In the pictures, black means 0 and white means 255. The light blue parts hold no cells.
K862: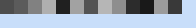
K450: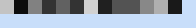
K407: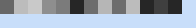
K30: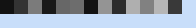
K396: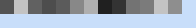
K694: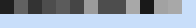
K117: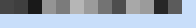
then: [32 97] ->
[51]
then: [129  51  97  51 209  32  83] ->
[83]
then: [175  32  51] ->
[115]
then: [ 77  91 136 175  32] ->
[51]
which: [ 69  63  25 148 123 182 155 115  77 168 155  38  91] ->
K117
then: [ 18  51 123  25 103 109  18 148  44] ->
[175]
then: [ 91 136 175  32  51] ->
[115]

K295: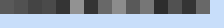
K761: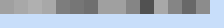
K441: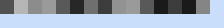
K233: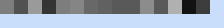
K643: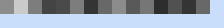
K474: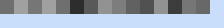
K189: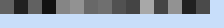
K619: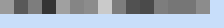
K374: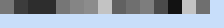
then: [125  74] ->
[18]
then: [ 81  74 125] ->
[118]
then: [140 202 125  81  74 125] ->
[118]
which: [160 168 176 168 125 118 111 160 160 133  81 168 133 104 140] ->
K761
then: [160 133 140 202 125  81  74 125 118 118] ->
[140]
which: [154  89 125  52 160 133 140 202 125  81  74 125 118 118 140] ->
K619
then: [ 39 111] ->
[60]

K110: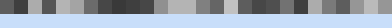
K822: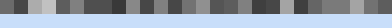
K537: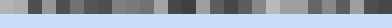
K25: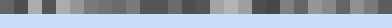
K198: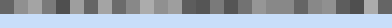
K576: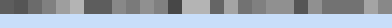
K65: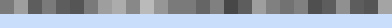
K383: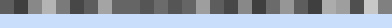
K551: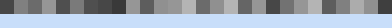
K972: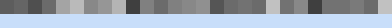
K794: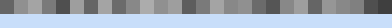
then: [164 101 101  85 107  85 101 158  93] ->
[71]
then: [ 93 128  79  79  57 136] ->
[71]
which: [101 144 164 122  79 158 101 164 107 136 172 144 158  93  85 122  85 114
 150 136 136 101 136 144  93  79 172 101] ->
K198
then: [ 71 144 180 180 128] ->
[101]
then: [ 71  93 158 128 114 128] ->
[79]
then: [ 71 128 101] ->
[150]

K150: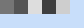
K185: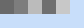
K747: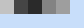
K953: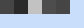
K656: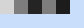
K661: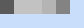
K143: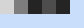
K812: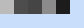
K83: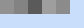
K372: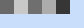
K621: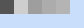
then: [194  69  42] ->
[131]
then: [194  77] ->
[69]

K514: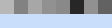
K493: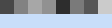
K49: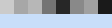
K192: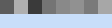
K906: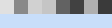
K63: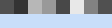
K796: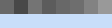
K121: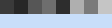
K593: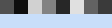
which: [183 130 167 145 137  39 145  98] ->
K514
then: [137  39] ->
[145]
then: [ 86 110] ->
[45]
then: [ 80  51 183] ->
[153]
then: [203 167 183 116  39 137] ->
[160]
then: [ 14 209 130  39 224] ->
[98]
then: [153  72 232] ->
[130]

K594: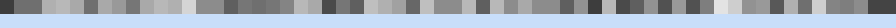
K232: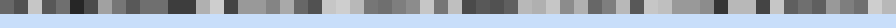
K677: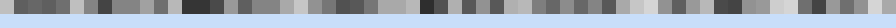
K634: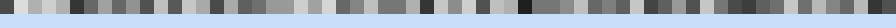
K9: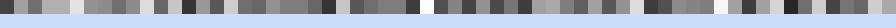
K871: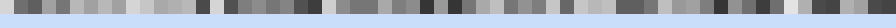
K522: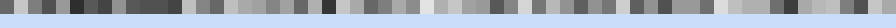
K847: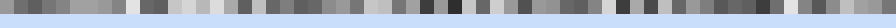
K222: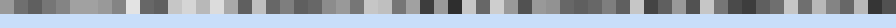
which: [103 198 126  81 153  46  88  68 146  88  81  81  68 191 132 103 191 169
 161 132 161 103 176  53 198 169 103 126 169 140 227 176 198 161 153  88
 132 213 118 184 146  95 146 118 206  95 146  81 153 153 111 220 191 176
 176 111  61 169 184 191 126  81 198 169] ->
K522
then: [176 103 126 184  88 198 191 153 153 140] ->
[53]
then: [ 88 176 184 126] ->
[103]
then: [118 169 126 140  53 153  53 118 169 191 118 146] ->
[126]

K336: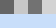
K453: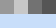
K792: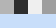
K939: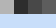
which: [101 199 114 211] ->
K336
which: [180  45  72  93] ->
K939
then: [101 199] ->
[114]
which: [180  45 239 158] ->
K792

